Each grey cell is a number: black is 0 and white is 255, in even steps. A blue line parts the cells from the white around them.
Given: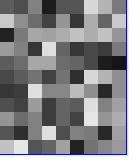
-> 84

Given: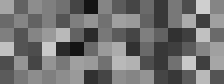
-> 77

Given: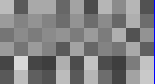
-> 69

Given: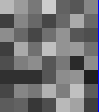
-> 70

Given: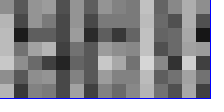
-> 142
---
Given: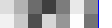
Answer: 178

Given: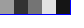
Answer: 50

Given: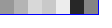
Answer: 180

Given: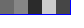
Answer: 134

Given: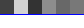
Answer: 210

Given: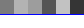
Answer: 179

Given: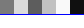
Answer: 219

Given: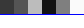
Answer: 84
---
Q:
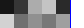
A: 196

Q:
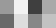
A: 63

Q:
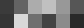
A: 152

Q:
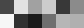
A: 56

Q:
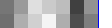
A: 64

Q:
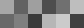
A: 112
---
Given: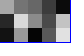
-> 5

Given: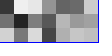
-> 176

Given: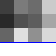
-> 223

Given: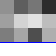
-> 166

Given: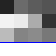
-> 132

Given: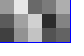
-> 195
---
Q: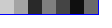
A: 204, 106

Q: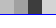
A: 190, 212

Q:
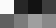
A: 250, 137

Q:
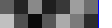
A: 95, 44

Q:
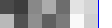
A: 74, 207

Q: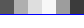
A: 87, 59

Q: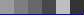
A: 155, 51

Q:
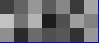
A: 64, 151
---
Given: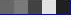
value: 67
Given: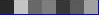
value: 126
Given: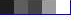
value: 67
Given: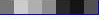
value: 141
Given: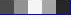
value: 245
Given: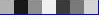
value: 240
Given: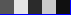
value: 43
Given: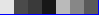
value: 23
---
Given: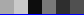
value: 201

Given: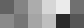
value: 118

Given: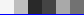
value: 190

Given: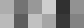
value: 93

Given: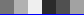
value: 177

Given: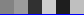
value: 155
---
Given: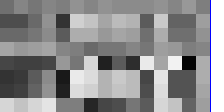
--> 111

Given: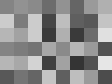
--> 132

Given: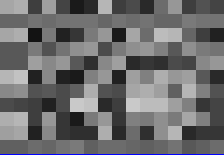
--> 166

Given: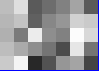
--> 189

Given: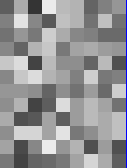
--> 94
